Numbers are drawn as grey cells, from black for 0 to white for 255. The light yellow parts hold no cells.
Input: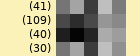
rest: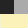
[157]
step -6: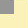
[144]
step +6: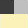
[ 66 197]
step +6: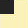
[42]
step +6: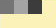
[123 170  66]
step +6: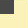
[79]

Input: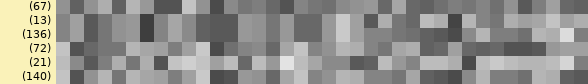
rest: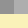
[ 97 181 152  83  83 195 146  75 138 118 126 104  83 132 118 112 138 146
 152 104 166 104  97 112 126 118 132 112 146  89 126 160 104  97]
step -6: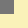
[112]
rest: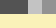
[ 75 138 118 126 104  83 132 118 112 138 146 152 104 166 104  97 112 126
 118 132 112 146  89 126 160 104  97]
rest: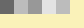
[166 138 138  89  97 188 152 132 188 188 174  75 188 201 188 181 181 188
 213 126]
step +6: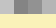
[201 138 152 187]
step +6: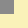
[144]
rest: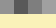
[104  97]

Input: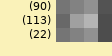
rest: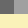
[180  77]
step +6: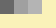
[110 166 186]
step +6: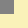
[136]
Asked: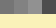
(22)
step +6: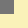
[123]

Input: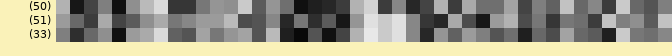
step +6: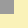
[161]
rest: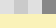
[ 54  39 170  76  23 155 178  76 119  54 119 111  60 194 127 143  91 194]
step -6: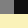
[121  10]
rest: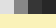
[170  76  23 155 178  76 119  54 119 111  60 194 127 143  91 194]
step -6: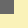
[98]

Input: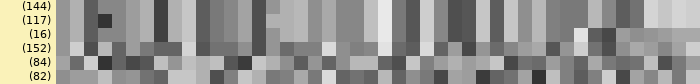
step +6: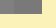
[134 127 127]
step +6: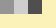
[155 212  85]
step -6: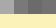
[163 115 101 108]

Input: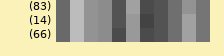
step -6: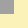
[155]
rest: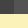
[111 161 117]
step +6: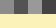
[146  89 159  73]
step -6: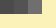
[ 69  77 105]
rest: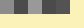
[111 161 117]
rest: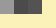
[111 161 117]
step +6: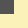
[89]

